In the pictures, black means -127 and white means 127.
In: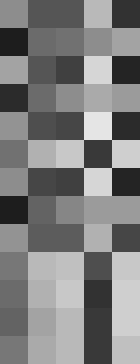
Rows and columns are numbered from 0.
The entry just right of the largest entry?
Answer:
-84
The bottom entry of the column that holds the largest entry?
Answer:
-70
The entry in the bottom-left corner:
-8
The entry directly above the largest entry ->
42
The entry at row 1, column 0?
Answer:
-98
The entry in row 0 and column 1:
-42
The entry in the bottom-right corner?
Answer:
64
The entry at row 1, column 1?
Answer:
-20
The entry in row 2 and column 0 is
35
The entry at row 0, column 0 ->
13
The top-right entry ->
-77
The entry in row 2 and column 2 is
-63
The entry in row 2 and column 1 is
-42
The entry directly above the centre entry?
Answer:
72
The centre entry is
-63

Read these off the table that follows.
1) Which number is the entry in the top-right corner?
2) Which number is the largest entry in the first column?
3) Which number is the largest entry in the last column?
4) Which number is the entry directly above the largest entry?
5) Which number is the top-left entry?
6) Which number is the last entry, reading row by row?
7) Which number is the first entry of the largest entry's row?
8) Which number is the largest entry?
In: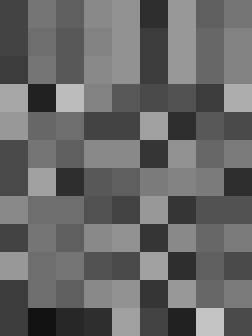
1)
-10
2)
39
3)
45
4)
-24
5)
-60
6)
-53
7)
-67
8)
67
